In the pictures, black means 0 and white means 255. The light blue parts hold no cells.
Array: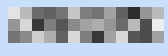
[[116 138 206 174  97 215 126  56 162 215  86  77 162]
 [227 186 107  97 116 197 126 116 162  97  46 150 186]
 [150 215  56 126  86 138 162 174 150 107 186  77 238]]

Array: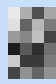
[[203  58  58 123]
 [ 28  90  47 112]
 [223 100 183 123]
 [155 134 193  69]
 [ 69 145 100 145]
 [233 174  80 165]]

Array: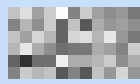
[[100  49 111 111 240 172 172 182 203 142 172]
 [194 160 213 182 100 213 222 182 231 151 120]
 [131 182 142 203 100 194  88 172 151 160 142]
 [131 203 182 194  88 131  88 194 151 213 151]
 [194 222 160 203 252 131 203 160 142 151 120]
 [182 231 172 142 111 120 120 172 160 131 203]]

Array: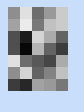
[[ 79   7 181  99  60]
 [ 79  28 212 171  99]
 [ 60  39 162 153 120]
 [224 109  88  70 171]
 [142 212  99 130 193]
 [142 224 109 153 203]
 [162 235 120 193 203]]

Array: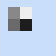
[[106  29]
 [136 238]]

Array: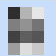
[[ 65  95  85]
 [127 146 116]
 [ 46 180 230]
 [157 221 200]]

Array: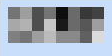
[[128 116 158 187 137 137  96 219]
 [116 158  78 116  14 106  56  66]
 [168 178  78 198  25 106  87 158]]

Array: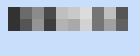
[[ 50  85 148  62 179 169 210 117 160  97]
 [ 50 107 139  74 191 201 220 117 191  85]]
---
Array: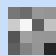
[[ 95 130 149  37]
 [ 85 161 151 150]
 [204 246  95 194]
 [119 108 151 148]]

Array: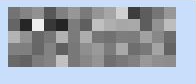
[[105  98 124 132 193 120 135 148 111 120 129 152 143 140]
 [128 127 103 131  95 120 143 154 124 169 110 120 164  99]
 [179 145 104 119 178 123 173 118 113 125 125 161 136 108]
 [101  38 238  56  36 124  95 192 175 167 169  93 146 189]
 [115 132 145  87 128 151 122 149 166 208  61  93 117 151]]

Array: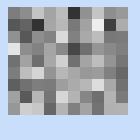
[[151 206 199 102 179 128 163 115 177 178]
 [161  90 182 117 214 179 134 111 179 122]
 [ 95 113 126 123 158 171 183 221 168 113]
 [125 189 213 148 183 168 152 156 128 104]
 [113 162 111 167 208 113 164 189 148 118]
 [228 141 130 165 137  72 111 149 137 127]
 [145  88 142 131 218 129 169 188 120 123]
 [ 87  99  51 166 184 121 162 237  64 172]
 [125 141 196 164 188  51 145 196 142 153]]

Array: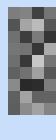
[[ 94 139 162 132]
 [ 96 163  98  99]
 [138  41  44 125]
 [ 97 114 160  87]
 [111  56 199 116]
 [118 115  55 171]
 [112  62 123  52]
 [ 84 165 187  88]
 [125 131  65 118]]

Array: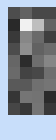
[[ 70  55 117  56]
 [ 54 117 115  43]
 [ 89  89 112 117]
 [106  67  72 111]
 [102  44 110 134]
 [ 76 143  98 108]
 [ 57 135 106  62]
 [ 41 241 190  99]
 [ 77  98  72  72]]

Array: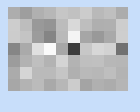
[[167 179 187 169 183 204 164 176 172 181]
 [171 213 186 186 197 176 185 183 190 179]
 [156 178 191 179 212 179 191 192 183 182]
 [134 170 224 250 167  60 199 215 210 113]
 [204 196 156 133 185 244 166 153 169 206]
 [205 189 153 148 188 217 190 175 176 205]
 [173 158 176 183 198 193 204 185 191 172]]

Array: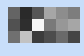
[[112 194  60  77 106  69]
 [ 81  46 246 121 151 166]
 [100  42  86 166 141 125]]

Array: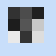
[[233  51 221]
 [ 29  85 200]
 [ 50  76  32]]

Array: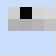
[[178 175 181 193]
 [206   6 212 213]]
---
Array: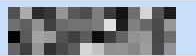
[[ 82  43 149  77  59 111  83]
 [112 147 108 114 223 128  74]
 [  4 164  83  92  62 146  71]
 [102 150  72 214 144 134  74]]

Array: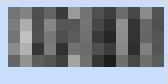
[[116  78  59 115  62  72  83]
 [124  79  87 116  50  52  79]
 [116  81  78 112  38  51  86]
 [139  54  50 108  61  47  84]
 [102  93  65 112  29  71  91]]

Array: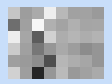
[[197 170 184 162]
 [110 247 163 165]
 [237  92 173 173]
 [203 119 169 140]
 [159 141 182 166]
 [209  37 186 161]]

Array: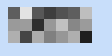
[[ 94  87  82 190]
 [154  46 193 155]
 [175 172 151  31]]

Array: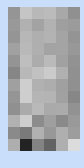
[[149 184 168]
 [153 163 159]
 [149 175 164]
 [161 175 164]
 [148 172 161]
 [134 193 176]
 [160 177 160]
 [149 181 161]
 [144 185 171]
 [177 140 138]
 [138 177 175]
 [174 131 175]]

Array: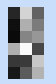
[[ 38  98]
 [ 15 123]
 [ 10 151]
 [175  71]
 [ 56 199]
 [ 24 178]]
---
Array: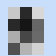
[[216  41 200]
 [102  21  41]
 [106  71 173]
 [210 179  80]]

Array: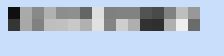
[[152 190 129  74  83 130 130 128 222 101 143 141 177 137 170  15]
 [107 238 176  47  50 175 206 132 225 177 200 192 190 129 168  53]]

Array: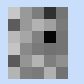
[[116  48 125 153 199]
 [122 160 178 153  92]
 [116   5 129 166 185]
 [116 114 121 137 196]
 [144 127 180 149  90]
 [114 176 122 127 180]]

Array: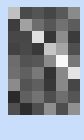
[[138  89  70  84  74 192]
 [ 92 113  87 110 161  61]
 [ 59 141  54 224  71  71]
 [ 79 165 198  57  73  66]
 [119 248 139  87  83 108]
 [228 136  51 121  96 111]
 [ 70 136  56  95  84 139]
 [ 85 110  79 115  96  42]
 [144  78 143  78  44  79]]

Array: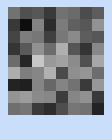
[[ 93  76 107 114  58  87  80 114]
 [146  87  96 124  44 132  14  56]
 [ 87  93 138 120  64 119 125  69]
 [136  52  86 175 109 145  89  53]
 [167  81 139 161 153 199  38 108]
 [109 149 143  74 177 134 126 173]
 [151  58 114 132 103 133  31  35]
 [ 57 145 134  60 135 138 156 147]
 [ 35 113 118  78  45  58 117 111]]

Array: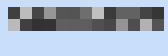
[[ 54  68  98  98  59 192 110  84  85 150  70 189  64]
 [ 83 178  78 148  72  80  94  94  95  51  50  64 186]]

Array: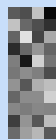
[[  9 193  78  91]
 [ 48  78 104 194]
 [169  69 225 100]
 [100 149 104  43]
 [116 209  24 126]
 [ 76 127 141 119]
 [190 175  87 147]
 [208 140 140 102]
 [132 135 124 135]
 [188  86 148  62]
 [ 89 183 159 106]]

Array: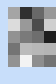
[[152 104  47 165]
 [207  75 153 220]
 [ 30 110 122 146]
 [180 183 187 116]
 [115 142 243 146]]
